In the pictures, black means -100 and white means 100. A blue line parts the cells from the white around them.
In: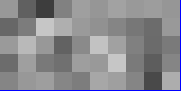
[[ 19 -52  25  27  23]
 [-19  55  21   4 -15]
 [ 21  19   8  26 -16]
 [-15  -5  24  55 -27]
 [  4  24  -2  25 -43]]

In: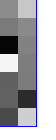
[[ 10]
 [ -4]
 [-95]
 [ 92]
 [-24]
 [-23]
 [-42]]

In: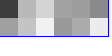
[[-53  66  23]
 [ 25  89  34]]

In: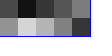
[[-43 -58  -3]
 [ 15  41 -58]]

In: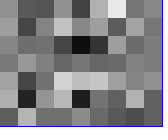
[[ 14 -34 -48  83   6]
 [ 24   3   6 -28  -7]
 [  5 -11 -89  24  -2]
 [ -5   0  -8 -17  -2]
 [ 26 -11  49  25  14]
 [ 37  17 -77 -25 -24]
 [-26 -12   9 -31 -24]]

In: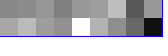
[[  7  18  20  49  20]
 [ 31  23 100  12 -88]]

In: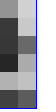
[[ 16]
 [-55]
 [-57]
 [-70]
 [ 40]
 [-49]]

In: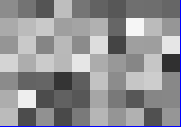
[[ 10 -34  -8 -32 -14]
 [ 33  58  29 -20  47]
 [ 17   4   9 -47  24]
 [ 66  59  80  19  55]
 [  9 -21 -26  10  61]
 [ 36 -40 -32  -5   5]
 [ 47  14  -4  17 -37]]

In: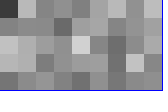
[[-54   4   0  45  48]
 [  3   8  25   4  26]
 [ 51  23  64 -14  33]
 [ 43  -2  22 -11   6]
 [ -8  17 -11  -7  12]]
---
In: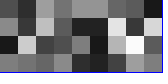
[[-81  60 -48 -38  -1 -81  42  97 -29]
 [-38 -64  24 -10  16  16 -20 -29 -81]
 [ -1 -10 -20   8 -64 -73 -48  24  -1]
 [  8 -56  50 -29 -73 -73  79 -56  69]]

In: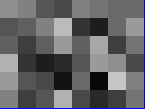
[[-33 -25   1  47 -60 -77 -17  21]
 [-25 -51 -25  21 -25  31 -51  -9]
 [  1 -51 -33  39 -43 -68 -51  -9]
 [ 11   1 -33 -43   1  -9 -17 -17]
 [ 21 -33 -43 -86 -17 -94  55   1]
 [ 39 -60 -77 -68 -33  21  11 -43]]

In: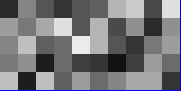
[[-67   4 -33 -59 -33 -25  41  59 -42  76]
 [ -6  13 -77 -16 -51 -59 -86 -51  22 -16]
 [  4  50 -25 -16  84  41 -33 -59  -6  22]
 [ 22  -6  32  76 -33  41 -42  13 -67  13]
 [ 50 -77  50 -25  22 -16   4  32  32 -59]]

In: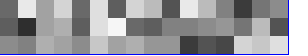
[[-26 -64  27  37 -26  75  93 -18 -26   1   1  10  18  -8  47 -35]
 [-18  83  27  66 -18  75 -26  66  47 -35  83  47   1 -54  -8  10]
 [ 10   1  37  27  10  56  27  37  18  18 -54 -35 -44  66  56  75]]

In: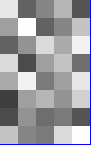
[[-51  25  43  15  63]
 [-41  15 -14  -4 -33]
 [-23  15  71  33  89]
 [ 25  99 -23   5  53]
 [ 33  89  -4  25  81]
 [ 53   5  -4  71  99]
 [ 71 -41  25  53 -14]
 [ 81 -23   5  43 -33]]

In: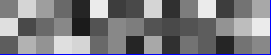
[[-27  40  15  75  67 -18   7 -71  32 -62 -10 -27 -71 -10   7]
 [ -2  67  24 -18 -71  84 -52 -43  67 -62  -2  84 -52 -10  32]
 [ 75 -43 -18   7 -79 -35   7  -2 -35 -43 -35 -27  15  48  84]]
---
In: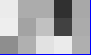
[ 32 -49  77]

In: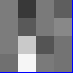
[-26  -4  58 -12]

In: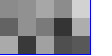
[ 65 -59  26]

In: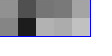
[29 35]

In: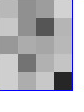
[ 65 -33  35  62]

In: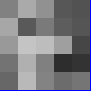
[-36 -27  48  38 -19]

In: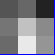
[-73  51 -17]

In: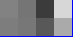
[ 69 -31]

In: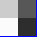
[-32  97]
